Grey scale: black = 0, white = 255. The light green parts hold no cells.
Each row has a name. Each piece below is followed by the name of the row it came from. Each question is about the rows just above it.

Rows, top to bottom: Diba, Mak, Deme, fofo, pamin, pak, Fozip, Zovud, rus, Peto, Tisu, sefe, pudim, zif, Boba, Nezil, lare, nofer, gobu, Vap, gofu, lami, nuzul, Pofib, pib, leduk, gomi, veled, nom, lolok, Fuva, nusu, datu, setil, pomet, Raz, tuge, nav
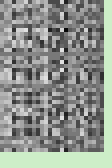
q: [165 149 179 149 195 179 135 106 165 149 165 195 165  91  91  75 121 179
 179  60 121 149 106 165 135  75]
gomi
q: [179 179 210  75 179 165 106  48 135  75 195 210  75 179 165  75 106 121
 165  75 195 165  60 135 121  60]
Fuva

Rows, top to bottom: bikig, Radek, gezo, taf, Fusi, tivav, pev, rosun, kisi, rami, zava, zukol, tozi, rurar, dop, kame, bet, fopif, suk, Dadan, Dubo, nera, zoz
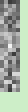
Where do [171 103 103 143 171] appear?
Dadan
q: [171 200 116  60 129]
rurar
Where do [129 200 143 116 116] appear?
taf
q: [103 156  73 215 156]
nera
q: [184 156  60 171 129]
zoz
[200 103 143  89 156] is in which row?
tivav

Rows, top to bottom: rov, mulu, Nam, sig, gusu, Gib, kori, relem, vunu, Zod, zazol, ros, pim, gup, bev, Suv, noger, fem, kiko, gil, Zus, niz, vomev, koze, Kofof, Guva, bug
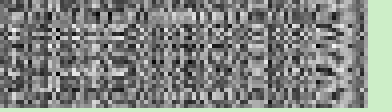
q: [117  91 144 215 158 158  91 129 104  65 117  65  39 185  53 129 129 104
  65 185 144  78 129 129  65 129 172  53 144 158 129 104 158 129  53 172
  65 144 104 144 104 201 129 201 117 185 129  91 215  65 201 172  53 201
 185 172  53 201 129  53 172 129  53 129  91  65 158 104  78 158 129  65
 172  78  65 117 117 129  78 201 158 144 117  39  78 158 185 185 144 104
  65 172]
Kofof
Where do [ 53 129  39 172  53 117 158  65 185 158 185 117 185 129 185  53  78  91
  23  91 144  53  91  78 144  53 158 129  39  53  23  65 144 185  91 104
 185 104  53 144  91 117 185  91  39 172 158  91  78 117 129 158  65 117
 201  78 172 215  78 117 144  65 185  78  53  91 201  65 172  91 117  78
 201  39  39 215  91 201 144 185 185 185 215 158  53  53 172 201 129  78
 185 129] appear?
vunu
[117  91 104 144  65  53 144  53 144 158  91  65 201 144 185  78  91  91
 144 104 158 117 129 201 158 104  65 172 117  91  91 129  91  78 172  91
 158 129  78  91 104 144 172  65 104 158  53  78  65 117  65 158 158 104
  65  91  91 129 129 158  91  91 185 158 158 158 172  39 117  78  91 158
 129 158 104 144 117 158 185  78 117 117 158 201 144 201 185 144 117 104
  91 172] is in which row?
noger

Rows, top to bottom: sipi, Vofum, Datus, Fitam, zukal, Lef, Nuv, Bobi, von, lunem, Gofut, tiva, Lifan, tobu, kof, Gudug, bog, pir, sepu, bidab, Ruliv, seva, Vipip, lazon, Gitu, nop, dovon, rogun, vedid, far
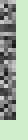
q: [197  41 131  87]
Vofum
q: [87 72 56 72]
Nuv
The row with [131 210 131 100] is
seva
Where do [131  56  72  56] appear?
far
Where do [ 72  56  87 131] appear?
lazon
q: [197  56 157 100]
Ruliv
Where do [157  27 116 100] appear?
sepu

